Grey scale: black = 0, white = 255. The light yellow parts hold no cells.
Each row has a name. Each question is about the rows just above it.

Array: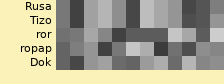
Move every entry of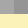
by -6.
[161 143]
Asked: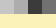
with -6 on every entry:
[191 167  53 107]
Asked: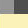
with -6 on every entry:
[143  72]

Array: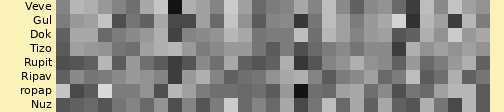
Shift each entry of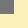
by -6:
[111]
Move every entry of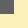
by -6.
[91]

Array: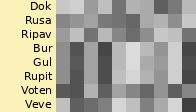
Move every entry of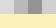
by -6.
[213 179 142 201]
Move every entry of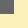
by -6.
[96]
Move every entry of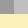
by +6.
[161 197]

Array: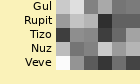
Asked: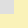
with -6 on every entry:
[217]
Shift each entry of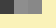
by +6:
[ 68 148 142]
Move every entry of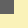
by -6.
[91]
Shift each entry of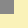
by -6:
[130]

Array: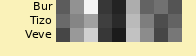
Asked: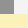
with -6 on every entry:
[140 238]
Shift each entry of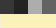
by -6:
[ 49  29 167  93]
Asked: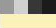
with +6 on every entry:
[159 214  61  33]
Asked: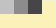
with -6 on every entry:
[188 134  64]
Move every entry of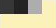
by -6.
[ 49  29 167]

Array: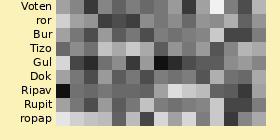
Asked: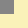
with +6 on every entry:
[139]
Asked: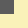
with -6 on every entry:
[86]
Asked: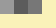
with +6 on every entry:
[160  98 125]
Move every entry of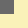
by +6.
[111]
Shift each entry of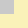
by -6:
[195]

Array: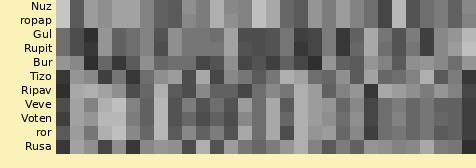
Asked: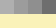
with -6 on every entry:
[169 150 137 104]
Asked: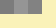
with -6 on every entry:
[118 143 124]
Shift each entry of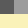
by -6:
[ 84 150]

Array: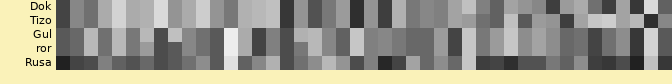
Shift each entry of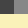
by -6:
[ 62 129]
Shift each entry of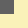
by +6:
[103]
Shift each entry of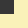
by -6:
[49]

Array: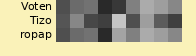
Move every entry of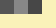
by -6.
[ 79 129  65]
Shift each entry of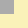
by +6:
[177]
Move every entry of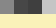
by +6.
[141  77  69 203]
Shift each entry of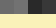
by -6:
[101 108  35  50]
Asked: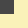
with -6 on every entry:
[65]

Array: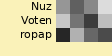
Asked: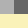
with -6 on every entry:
[171  97]
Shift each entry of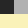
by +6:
[ 44 183]
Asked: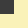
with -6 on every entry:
[54]
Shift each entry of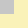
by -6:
[192]
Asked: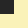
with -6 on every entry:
[32]
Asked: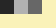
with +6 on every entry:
[ 44 183 109]
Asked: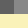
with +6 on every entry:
[102 142]

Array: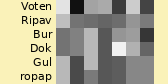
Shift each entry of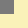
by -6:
[116]
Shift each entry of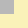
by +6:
[190]
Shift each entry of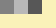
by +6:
[135 190  93]
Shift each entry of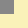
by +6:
[141]
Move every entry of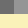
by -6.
[103 143]
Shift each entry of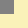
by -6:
[123]
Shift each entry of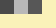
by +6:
[ 80 190  93]

